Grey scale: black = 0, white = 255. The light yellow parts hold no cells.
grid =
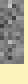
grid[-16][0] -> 135
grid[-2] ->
[133, 113, 65, 126, 127, 117]
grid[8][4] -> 146
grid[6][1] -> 114
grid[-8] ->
[104, 149, 107, 139, 146, 116]
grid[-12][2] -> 122
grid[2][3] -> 134
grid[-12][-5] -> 130
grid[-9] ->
[123, 129, 127, 125, 115, 108]
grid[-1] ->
[114, 131, 132, 121, 114, 117]
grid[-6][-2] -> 137
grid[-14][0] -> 100
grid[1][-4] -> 198
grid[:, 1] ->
[123, 139, 120, 112, 130, 79, 114, 129, 149, 124, 119, 118, 130, 106, 113, 131]
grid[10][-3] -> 150
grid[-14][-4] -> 120
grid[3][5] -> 111
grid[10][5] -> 118
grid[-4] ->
[121, 130, 80, 137, 154, 155]
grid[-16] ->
[135, 123, 174, 142, 137, 129]
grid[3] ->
[134, 112, 90, 142, 119, 111]
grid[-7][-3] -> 121
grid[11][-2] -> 141
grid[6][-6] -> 59
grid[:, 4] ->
[137, 119, 100, 119, 159, 135, 114, 115, 146, 94, 137, 141, 154, 149, 127, 114]
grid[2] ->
[100, 120, 120, 134, 100, 138]
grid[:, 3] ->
[142, 77, 134, 142, 64, 122, 130, 125, 139, 121, 150, 105, 137, 140, 126, 121]
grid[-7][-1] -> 127

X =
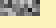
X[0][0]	104
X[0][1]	179
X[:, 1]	[179, 87, 179, 106]
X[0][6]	154
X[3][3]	179
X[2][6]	118
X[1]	[115, 87, 66, 124, 132, 159, 93, 179, 119, 112]
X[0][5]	195
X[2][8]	171
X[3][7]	131
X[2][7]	26
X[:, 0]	[104, 115, 161, 125]

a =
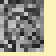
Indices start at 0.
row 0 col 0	45
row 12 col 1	87
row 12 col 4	182
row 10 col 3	57
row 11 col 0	46
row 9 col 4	109
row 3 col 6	198
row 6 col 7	147
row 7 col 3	121
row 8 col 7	155
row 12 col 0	188
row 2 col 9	69
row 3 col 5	99
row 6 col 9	187
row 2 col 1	43
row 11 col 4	178
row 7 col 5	74
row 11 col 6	87
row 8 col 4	108
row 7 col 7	141
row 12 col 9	193
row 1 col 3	82
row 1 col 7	177
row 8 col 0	193
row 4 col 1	137
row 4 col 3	102
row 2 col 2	124
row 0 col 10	98
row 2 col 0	151
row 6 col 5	176
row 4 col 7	108
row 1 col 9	90
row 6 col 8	85

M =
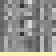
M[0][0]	99
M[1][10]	148
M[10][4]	139
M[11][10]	183
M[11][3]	152
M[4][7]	93
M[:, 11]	[134, 108, 116, 129, 96, 135, 135, 126, 125, 104, 98, 102, 109]
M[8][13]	91
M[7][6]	169
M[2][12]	129
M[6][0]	99
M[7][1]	128
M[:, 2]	[171, 112, 168, 191, 110, 148, 166, 190, 134, 137, 117, 128, 150]
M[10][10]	180
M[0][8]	142
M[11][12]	138
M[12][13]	205
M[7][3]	145
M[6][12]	130
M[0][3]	133
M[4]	[112, 182, 110, 160, 137, 114, 103, 93, 108, 99, 177, 96, 146, 172]
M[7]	[108, 128, 190, 145, 163, 153, 169, 155, 112, 100, 179, 126, 134, 187]
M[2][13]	203
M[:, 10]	[151, 148, 187, 174, 177, 133, 148, 179, 137, 189, 180, 183, 189]
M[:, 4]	[144, 129, 156, 160, 137, 133, 142, 163, 131, 146, 139, 144, 150]
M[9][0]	116
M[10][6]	107
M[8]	[97, 130, 134, 147, 131, 52, 138, 194, 130, 121, 137, 125, 142, 91]
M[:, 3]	[133, 159, 142, 144, 160, 135, 134, 145, 147, 146, 157, 152, 144]
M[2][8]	123
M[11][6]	117
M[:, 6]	[170, 112, 153, 173, 103, 154, 167, 169, 138, 129, 107, 117, 138]

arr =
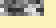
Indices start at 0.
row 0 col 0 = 190
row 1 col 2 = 83
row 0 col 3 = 63
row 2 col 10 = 56
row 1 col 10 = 121
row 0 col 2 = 111
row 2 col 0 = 243
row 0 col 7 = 103
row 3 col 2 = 110
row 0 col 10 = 145
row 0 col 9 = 47
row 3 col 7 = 174
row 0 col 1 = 98
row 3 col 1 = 165

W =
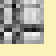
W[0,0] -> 103
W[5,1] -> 204
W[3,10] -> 175
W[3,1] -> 195
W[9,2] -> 199
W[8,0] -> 32
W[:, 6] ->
[219, 175, 220, 220, 220, 205, 90, 29, 232, 206, 174]
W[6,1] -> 100
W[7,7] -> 43
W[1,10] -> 189
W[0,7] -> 202
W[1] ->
[166, 128, 142, 9, 185, 121, 175, 163, 150, 124, 189]
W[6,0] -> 140
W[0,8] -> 230
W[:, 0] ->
[103, 166, 69, 93, 111, 71, 140, 173, 32, 78, 114]
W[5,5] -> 134
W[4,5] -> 160
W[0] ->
[103, 188, 203, 83, 125, 170, 219, 202, 230, 185, 177]
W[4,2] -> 199
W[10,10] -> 162
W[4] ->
[111, 184, 199, 60, 133, 160, 220, 203, 223, 180, 184]
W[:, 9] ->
[185, 124, 205, 191, 180, 197, 98, 49, 233, 193, 155]
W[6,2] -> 90
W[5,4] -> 81
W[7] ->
[173, 45, 37, 150, 156, 87, 29, 43, 15, 49, 84]
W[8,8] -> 243
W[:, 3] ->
[83, 9, 63, 83, 60, 89, 101, 150, 99, 77, 58]

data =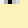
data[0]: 240
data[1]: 177
